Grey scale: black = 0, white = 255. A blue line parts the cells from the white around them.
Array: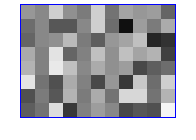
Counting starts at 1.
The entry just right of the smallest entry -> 157
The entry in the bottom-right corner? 245
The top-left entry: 151
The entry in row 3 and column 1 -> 101
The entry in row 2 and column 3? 87
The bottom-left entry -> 94
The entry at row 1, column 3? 207
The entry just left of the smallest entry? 109
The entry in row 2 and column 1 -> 109
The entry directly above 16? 164
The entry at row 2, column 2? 136
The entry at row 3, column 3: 144
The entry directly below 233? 80
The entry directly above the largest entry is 179
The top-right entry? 101
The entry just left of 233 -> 129

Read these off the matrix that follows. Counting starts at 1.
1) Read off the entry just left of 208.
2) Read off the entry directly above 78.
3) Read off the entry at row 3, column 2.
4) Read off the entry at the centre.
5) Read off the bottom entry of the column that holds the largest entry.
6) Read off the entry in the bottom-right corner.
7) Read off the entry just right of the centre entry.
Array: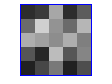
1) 107
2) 133
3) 160
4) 141
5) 71
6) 78
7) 174

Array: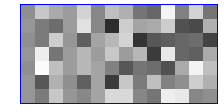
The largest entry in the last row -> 238
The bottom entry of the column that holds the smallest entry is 217
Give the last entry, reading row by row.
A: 143
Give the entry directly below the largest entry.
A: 87
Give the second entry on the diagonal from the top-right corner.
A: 74
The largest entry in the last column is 191
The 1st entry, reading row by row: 143
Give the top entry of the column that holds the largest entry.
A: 199
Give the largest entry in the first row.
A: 244
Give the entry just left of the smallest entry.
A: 135
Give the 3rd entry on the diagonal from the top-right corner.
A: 103
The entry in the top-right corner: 117
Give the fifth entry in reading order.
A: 211
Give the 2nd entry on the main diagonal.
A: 123
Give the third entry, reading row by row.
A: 170
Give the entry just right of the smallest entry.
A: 205
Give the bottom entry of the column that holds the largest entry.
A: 123
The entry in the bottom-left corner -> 150
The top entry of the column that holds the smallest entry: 191
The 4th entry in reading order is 156
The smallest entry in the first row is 103
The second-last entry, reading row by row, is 135
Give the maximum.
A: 251
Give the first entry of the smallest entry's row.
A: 150
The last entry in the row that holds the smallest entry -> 176
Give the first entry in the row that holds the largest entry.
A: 143

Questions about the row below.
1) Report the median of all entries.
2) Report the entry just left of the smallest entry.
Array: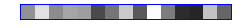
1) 140
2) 44

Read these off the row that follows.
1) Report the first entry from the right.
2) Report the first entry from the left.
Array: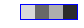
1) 43
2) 217

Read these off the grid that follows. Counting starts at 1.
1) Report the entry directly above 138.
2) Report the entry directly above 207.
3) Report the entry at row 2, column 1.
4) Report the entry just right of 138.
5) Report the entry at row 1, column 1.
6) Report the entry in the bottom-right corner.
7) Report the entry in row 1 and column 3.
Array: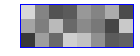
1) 152
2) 105
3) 164
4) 120
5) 215
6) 98
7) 83

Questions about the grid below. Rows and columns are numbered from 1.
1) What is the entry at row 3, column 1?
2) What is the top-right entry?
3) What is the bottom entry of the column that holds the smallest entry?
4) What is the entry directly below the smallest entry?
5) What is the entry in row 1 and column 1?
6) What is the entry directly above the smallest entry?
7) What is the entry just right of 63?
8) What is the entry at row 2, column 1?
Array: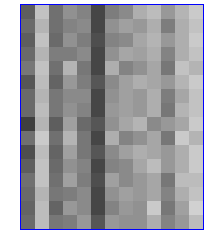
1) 94
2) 202
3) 106
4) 112
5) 94
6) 106
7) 180
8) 106
